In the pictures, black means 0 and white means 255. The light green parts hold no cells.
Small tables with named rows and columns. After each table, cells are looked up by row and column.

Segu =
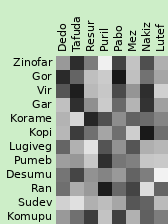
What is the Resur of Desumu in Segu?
146
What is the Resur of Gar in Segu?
143
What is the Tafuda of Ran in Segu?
173
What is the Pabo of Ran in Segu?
104
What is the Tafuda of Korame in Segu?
214
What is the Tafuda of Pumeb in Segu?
151
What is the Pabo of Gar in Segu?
105
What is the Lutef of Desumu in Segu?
242
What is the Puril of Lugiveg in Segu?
84
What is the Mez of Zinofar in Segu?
195
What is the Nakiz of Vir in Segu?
46
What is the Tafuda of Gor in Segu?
100
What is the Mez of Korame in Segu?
98

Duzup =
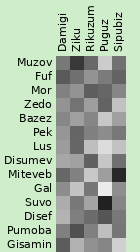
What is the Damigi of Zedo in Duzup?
147
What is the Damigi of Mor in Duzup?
129
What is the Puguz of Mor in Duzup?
102
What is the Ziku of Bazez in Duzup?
159
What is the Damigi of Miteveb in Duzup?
103
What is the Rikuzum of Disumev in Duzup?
97
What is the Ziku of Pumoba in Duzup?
80
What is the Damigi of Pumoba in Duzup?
128
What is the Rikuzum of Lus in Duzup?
190
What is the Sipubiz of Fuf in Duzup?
99
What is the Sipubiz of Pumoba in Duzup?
118
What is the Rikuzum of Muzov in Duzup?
105
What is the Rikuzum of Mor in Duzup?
94
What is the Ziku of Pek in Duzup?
101
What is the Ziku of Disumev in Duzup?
161
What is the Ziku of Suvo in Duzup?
120
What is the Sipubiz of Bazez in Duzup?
160
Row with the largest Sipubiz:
Gisamin

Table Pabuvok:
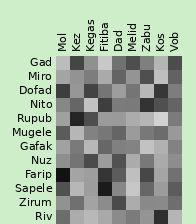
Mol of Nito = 135
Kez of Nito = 102
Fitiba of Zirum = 140
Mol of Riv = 109
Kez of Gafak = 122
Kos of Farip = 165
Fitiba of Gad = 200
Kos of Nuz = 170
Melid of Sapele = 199
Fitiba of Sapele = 27
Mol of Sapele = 81
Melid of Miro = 148
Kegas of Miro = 125
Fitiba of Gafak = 103
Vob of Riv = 181
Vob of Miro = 98
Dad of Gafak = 128
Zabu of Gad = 127
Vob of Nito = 100
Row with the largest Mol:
Gad

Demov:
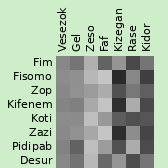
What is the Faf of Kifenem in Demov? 195
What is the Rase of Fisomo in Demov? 135
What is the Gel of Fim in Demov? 117
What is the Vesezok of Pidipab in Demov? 130
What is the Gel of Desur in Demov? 114
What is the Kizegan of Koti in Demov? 93
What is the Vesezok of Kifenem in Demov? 132
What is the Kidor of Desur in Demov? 117
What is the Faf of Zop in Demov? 172
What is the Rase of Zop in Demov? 120
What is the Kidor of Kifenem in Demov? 73
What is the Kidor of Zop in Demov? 95
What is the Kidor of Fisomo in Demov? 63
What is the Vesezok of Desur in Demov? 135

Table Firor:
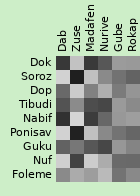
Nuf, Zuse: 66
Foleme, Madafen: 157
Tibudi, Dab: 83
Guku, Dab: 98
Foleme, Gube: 115
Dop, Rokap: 149
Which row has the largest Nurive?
Foleme

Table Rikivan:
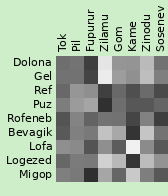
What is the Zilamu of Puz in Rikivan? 48
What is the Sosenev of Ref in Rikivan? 74
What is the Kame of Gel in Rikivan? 144
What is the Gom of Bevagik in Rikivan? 168
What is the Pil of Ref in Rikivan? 150
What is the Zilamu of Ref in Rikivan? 64
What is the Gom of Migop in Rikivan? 102
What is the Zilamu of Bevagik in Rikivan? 194
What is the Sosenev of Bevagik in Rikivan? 115

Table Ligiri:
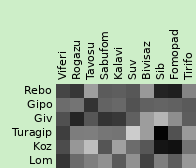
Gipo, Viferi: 108
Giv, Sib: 181
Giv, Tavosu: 86
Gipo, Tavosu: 51
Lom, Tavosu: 127
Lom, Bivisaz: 66
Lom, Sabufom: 145
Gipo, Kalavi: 104
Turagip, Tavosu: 126
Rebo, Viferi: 69
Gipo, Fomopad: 97
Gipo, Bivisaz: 97
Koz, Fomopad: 17
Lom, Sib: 127

